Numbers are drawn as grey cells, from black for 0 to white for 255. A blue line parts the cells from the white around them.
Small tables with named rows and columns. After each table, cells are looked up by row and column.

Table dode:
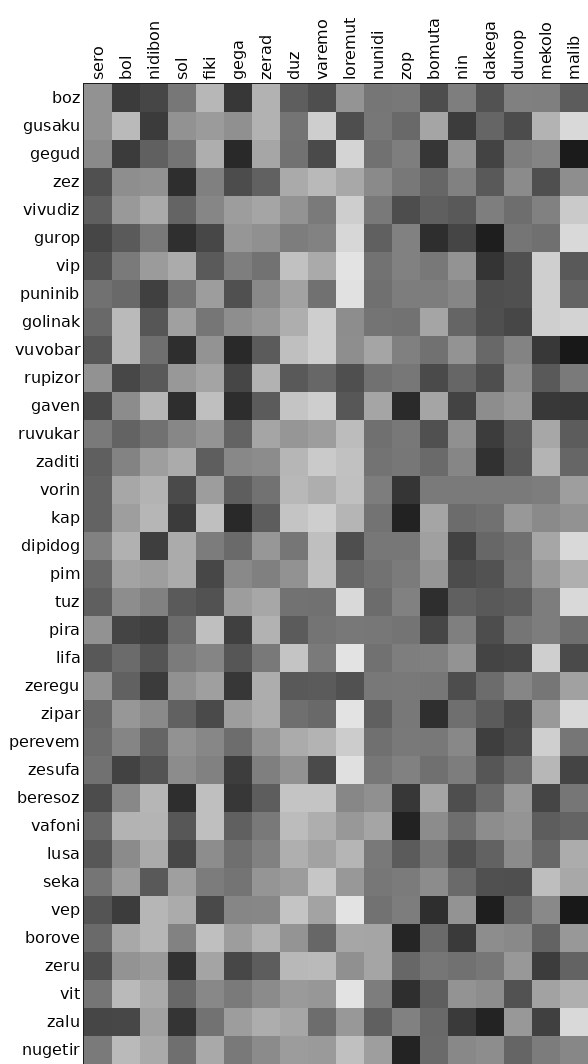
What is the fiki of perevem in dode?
135
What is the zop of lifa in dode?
126
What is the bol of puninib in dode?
105
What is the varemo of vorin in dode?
174
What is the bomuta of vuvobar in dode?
113
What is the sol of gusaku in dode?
146
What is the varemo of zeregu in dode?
91
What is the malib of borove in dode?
152
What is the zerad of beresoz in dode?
93
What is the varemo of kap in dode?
206
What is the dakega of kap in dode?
113
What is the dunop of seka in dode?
79

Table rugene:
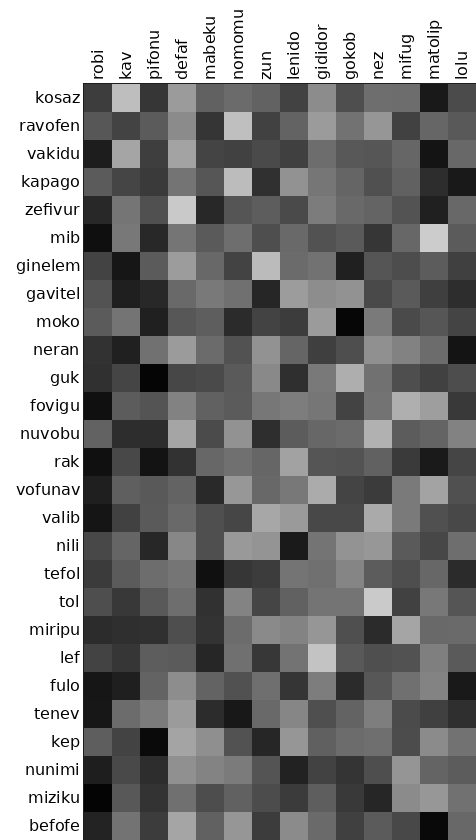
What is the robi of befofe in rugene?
35
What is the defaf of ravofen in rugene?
139
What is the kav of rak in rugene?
72
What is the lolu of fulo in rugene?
25
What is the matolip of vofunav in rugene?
163
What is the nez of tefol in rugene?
92
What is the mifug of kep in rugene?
76
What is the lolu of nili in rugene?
110
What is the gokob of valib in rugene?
72
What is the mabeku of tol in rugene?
49
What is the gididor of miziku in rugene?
94
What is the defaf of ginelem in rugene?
156
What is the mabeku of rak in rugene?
103
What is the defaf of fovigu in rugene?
130
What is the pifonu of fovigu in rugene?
84
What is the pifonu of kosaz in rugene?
54
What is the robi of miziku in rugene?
4
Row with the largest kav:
kosaz

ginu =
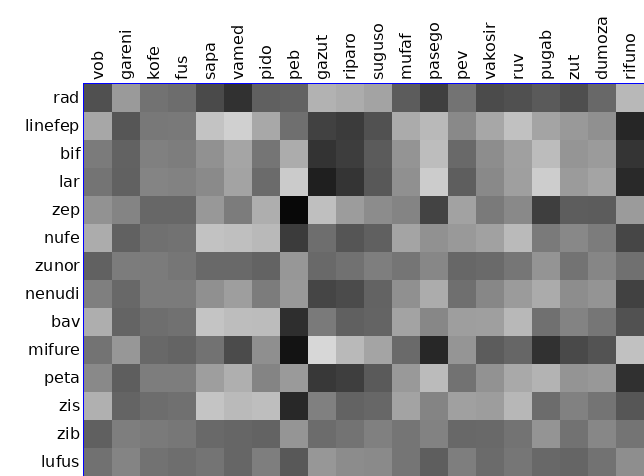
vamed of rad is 49
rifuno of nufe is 70
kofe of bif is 128
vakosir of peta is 146
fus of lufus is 110
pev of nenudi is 111
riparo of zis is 99
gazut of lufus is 151
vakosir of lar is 137
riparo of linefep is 59
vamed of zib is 102
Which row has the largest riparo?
mifure

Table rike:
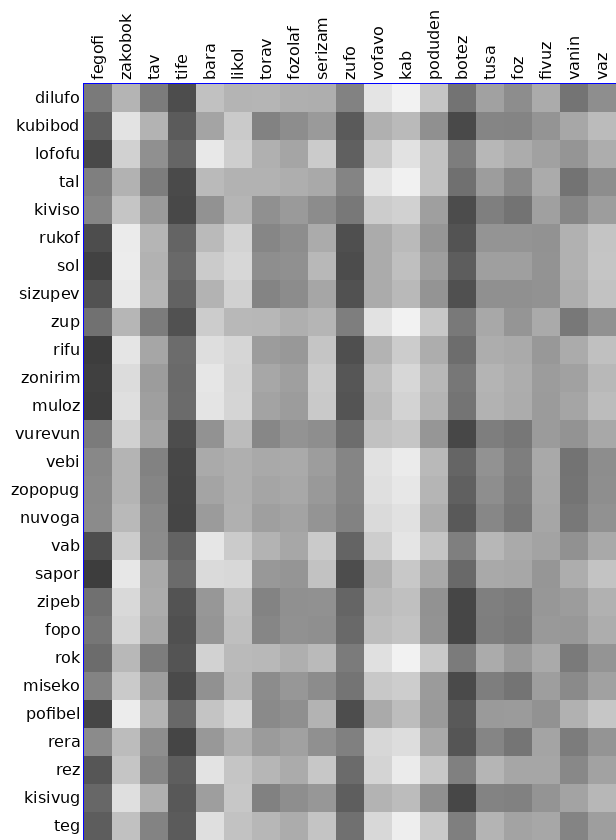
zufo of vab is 100
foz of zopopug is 123
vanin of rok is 122
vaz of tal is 141
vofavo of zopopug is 223
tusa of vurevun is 126
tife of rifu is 108
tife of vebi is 71
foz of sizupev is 144
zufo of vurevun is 109
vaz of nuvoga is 145
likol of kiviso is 181

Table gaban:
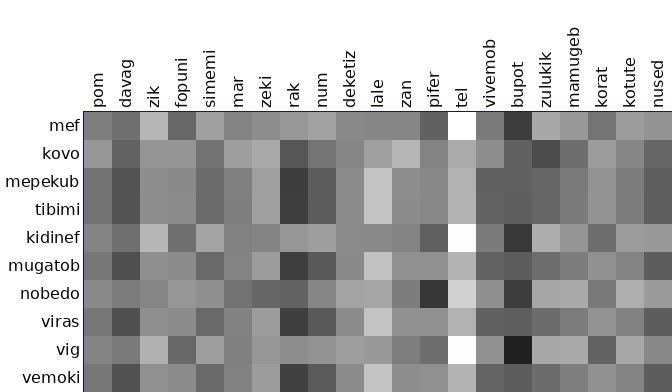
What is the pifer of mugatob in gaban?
144
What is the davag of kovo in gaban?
98
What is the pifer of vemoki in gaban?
145
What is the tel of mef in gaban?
255
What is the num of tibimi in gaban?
92
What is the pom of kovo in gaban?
150
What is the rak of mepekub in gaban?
61
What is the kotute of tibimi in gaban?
125
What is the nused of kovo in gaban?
102
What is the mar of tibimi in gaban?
126
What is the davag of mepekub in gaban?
83
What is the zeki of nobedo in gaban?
101
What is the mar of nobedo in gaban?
114
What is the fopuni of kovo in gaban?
149
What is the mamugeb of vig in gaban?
170
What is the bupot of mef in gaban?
60
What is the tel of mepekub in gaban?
179
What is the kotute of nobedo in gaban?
174
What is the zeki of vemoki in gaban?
157
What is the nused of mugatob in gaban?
93
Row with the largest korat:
kovo

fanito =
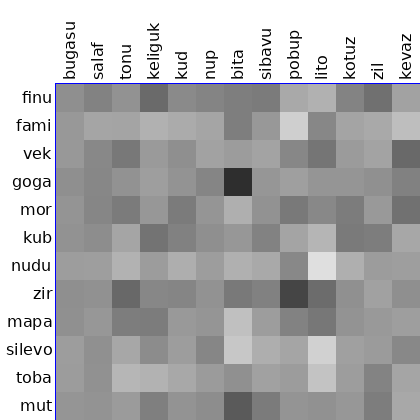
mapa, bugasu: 144
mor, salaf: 134
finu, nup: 132
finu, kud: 138
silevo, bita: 199
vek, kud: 143
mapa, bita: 192
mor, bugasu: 148
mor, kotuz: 124

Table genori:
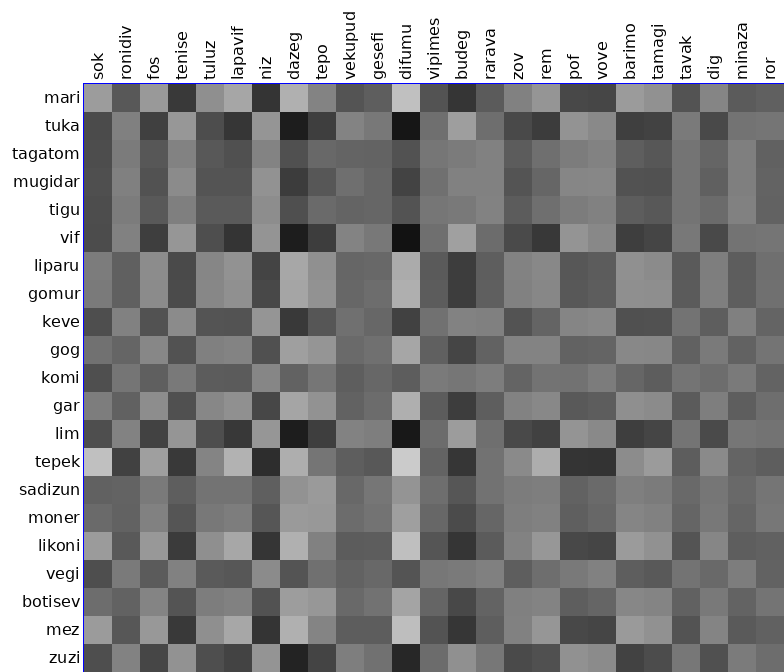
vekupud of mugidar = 111
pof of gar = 89
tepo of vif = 61
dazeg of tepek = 174
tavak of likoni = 84
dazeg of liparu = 167
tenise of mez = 57
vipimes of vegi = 119
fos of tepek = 159
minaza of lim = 118
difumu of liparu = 171
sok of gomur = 122
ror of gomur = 112
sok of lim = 78
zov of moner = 126
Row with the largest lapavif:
tepek

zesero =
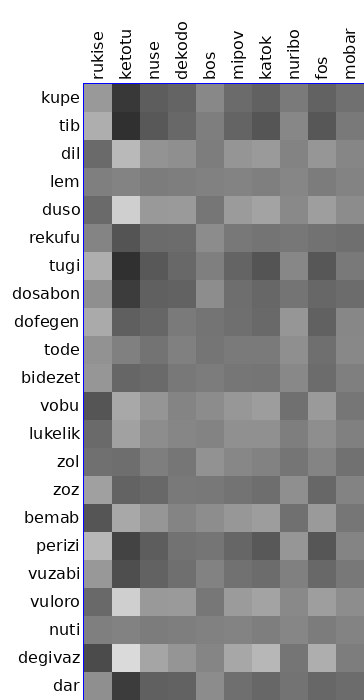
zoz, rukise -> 160
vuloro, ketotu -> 207
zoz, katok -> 110
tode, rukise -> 146
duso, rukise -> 106
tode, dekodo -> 128
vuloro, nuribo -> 137

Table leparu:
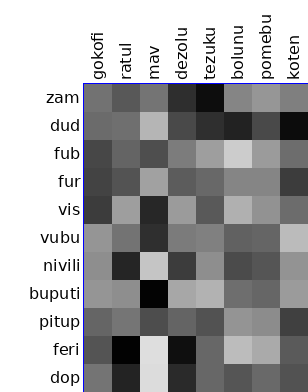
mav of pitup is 77
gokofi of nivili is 142
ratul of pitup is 117
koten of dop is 82
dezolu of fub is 124
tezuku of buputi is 178
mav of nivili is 197
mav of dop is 220

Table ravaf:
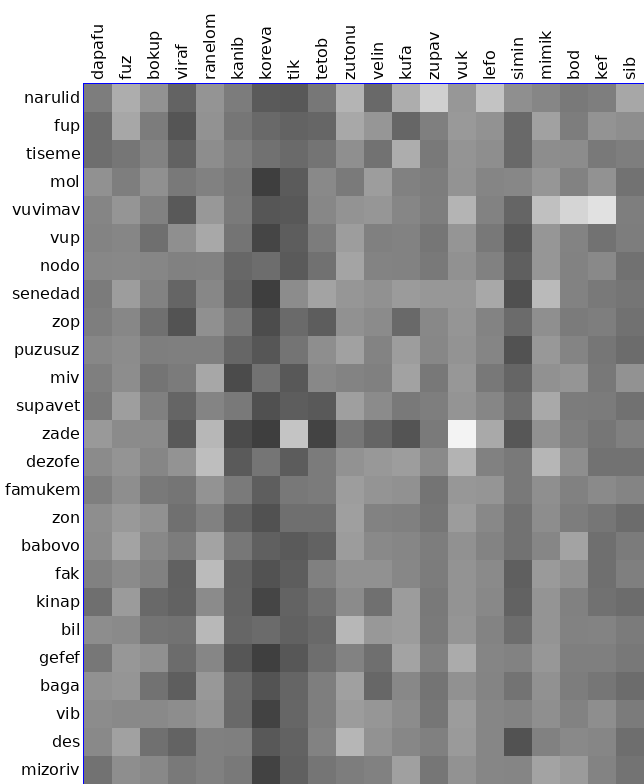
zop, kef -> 126
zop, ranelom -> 144
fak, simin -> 95
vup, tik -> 93
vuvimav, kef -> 225
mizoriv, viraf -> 121
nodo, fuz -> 136
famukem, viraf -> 117
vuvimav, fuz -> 149
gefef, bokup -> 144
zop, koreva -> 76
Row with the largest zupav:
narulid

